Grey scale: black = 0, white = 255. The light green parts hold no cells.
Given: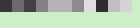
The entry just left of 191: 45
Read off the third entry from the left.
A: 66
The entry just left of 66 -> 107

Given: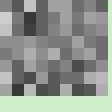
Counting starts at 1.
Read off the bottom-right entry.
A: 174
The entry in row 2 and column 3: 56
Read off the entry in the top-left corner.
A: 131
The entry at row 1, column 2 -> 88
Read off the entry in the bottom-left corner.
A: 162
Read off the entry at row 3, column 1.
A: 194
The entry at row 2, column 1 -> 206
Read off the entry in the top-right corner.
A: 98
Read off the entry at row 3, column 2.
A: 110
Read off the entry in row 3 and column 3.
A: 65
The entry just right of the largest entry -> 122
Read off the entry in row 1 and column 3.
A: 194

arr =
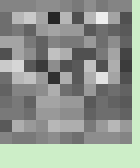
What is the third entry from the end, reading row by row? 141
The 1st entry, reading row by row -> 132
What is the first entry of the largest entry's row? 110
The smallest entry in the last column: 59
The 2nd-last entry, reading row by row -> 141
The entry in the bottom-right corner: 132
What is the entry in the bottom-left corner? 132
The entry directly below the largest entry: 110
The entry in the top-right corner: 132
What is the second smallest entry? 48
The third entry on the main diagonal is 98
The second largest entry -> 226
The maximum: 238
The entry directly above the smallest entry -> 141
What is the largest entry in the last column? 153
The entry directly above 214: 164
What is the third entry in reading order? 132
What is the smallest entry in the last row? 110
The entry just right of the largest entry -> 164
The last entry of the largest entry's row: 80
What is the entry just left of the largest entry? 183
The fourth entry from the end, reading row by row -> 141
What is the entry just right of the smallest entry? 183

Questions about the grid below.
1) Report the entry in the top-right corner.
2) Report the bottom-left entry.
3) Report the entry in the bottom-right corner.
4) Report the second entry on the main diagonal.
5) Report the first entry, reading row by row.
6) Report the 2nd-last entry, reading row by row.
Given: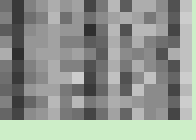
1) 193
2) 101
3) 193
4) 57
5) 111
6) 69

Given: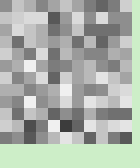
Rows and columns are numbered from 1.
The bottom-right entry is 88
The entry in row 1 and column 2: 196
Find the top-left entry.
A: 142
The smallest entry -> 60
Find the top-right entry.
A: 207
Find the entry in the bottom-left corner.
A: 124
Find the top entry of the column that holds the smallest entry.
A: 196
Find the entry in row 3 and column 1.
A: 164
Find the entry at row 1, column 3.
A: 175
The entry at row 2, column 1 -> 196
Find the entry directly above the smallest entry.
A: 142
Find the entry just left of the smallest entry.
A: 240
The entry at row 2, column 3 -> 218
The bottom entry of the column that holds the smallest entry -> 228
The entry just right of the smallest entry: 100

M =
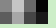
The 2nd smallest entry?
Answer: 24
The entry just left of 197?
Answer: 134
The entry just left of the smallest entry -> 105

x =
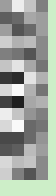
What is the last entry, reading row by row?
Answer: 137
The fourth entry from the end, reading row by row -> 206
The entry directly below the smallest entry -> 196
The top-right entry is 127
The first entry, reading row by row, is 157
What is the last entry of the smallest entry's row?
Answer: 177
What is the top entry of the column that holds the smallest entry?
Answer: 237
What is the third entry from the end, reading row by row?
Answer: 127
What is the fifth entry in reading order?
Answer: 94
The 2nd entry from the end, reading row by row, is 84
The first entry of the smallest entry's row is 64
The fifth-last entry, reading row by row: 137
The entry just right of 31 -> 167
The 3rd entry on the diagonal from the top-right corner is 84
